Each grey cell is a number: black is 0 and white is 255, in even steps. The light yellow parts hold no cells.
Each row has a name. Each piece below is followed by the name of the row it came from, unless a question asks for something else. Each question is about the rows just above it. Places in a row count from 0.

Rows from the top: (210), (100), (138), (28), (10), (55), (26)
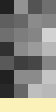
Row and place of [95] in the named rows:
(100), 0
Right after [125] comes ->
[133]
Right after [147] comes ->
[83]

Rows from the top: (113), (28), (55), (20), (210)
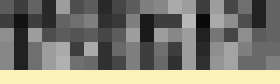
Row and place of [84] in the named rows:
(55), 5
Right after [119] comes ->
[70]
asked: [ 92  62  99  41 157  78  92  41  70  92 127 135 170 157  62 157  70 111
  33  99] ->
(113)
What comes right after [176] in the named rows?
[111]
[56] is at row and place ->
(28), 8
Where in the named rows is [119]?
(55), 15
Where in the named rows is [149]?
(210), 15

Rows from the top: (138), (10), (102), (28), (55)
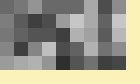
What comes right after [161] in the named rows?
[91]
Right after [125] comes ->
[91]

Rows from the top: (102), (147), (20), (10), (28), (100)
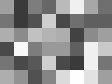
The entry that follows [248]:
[125]
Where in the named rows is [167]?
(102), 6
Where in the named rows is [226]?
(100), 6
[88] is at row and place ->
(28), 2
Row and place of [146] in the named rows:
(100), 1
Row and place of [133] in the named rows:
(100), 3
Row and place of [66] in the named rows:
(20), 5

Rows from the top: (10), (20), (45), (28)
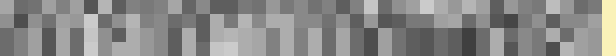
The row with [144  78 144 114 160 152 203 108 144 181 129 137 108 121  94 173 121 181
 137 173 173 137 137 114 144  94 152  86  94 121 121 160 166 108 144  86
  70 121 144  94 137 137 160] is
(20)
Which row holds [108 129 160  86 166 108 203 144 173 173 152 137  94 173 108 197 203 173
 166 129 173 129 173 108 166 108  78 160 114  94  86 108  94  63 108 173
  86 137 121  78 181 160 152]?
(28)
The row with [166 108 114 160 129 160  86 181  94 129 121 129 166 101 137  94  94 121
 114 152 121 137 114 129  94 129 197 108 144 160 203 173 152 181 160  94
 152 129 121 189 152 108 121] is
(10)
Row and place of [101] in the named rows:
(10), 13
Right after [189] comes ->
[152]

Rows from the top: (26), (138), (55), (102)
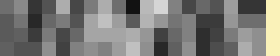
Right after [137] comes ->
[53]
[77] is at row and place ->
(102), 15

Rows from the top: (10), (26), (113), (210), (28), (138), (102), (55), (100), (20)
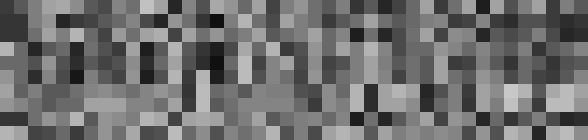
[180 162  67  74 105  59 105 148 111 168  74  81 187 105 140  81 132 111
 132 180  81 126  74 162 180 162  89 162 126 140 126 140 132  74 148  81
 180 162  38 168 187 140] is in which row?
(20)
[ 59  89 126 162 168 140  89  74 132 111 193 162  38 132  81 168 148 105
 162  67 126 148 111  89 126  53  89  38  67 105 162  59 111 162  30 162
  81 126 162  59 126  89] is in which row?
(10)
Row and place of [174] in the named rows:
(113), 11
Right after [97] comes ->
[126]
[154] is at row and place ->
(113), 8
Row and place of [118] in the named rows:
(102), 16

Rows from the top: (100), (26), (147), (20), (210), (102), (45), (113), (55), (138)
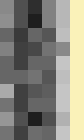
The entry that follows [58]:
[102]
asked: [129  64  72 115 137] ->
(20)
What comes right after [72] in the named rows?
[115]
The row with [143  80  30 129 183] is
(26)
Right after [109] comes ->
[102]
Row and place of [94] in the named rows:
(45), 3
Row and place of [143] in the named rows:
(26), 0

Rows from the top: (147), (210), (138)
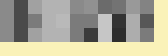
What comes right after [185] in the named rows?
[123]
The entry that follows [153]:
[131]
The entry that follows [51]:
[173]
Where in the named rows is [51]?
(210), 8
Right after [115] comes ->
[153]

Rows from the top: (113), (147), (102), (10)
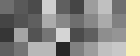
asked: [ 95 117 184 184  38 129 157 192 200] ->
(10)
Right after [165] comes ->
[83]
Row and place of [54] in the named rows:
(102), 0
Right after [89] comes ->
[75]

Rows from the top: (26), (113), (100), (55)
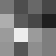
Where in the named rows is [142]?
(55), 2
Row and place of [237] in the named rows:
(100), 1
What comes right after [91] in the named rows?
[71]
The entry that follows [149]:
[85]
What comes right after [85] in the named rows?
[142]

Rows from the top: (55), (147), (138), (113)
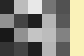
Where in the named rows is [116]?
(55), 3
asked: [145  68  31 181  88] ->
(147)
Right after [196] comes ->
[188]

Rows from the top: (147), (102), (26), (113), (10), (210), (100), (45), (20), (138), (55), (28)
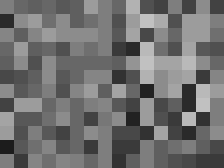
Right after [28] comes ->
[88]
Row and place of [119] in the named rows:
(20), 7
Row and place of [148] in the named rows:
(10), 9
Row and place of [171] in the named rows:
(102), 11

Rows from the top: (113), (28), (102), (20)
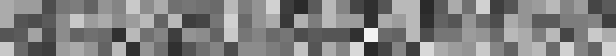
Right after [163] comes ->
[77]
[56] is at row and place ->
(28), 20
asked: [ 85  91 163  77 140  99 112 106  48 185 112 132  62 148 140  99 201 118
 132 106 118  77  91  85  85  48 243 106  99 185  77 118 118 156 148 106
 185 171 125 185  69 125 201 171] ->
(102)
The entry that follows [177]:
[125]
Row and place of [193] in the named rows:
(20), 21

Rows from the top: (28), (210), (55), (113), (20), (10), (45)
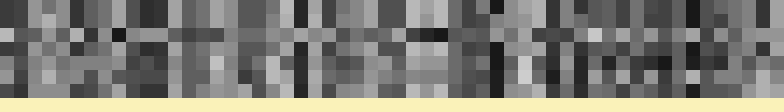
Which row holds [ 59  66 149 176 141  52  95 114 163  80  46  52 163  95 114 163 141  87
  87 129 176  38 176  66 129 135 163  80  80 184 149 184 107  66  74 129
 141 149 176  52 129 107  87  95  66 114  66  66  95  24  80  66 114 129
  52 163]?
(210)
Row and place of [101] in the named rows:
(28), 51
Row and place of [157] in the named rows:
(10), 42
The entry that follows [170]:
[107]
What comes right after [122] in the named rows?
[24]

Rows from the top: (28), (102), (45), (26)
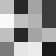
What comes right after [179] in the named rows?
[60]
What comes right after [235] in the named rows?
[25]

